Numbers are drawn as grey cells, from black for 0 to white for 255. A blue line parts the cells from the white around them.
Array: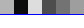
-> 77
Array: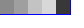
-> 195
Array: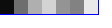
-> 148
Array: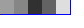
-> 49
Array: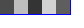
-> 52
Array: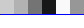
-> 23
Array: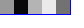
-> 180
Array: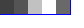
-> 193
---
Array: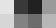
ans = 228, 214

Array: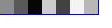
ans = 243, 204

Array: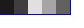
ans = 224, 165

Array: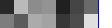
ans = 223, 186

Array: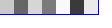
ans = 249, 234

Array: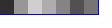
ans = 207, 173

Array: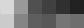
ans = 216, 203

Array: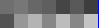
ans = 196, 188

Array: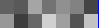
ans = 208, 195
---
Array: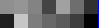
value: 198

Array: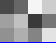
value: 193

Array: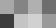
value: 196

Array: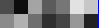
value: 177

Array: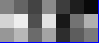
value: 238

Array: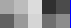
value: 154

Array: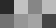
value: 150
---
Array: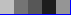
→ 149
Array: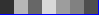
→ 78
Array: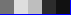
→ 17
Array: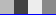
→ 138
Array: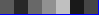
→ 69
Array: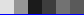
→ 90
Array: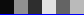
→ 186
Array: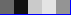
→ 148
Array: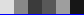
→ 22
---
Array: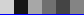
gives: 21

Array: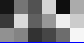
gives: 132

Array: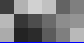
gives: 35

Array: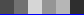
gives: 113

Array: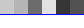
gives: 181

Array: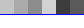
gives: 170

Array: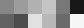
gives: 77

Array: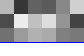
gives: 155

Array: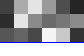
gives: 100
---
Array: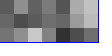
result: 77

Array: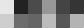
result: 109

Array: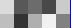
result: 51

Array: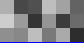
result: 155

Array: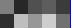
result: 190

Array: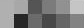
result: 39

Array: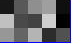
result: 73

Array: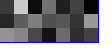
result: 92

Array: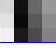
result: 9

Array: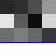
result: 90
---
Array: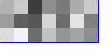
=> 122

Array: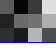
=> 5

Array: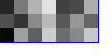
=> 65

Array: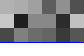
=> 93

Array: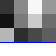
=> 137

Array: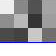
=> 136

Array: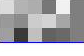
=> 119
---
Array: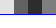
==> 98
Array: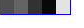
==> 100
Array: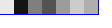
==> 20
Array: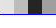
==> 188
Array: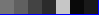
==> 96
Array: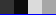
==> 12
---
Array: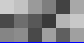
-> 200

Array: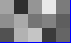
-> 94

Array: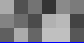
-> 67

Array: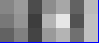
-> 192

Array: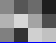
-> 78

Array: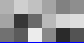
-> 222

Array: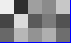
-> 82

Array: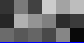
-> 59
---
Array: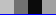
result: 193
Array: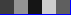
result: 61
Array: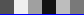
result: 82
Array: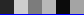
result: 38
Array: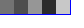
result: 115
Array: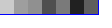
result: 203
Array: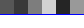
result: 86
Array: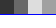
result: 52
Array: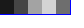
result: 25
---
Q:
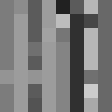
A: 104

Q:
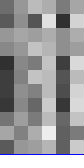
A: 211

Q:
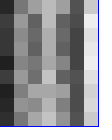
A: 238

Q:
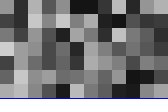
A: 60

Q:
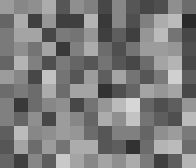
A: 42

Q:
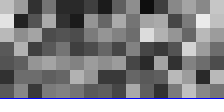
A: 192

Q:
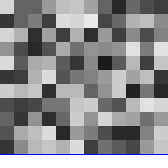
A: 138

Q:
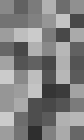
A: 72
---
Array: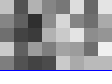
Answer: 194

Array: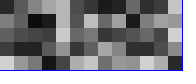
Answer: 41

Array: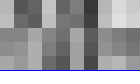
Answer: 182

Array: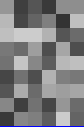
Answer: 150

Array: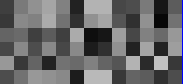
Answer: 63

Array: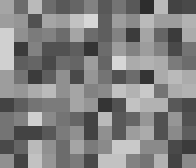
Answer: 165

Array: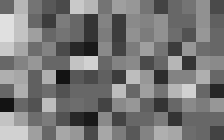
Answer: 103

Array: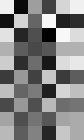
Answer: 240
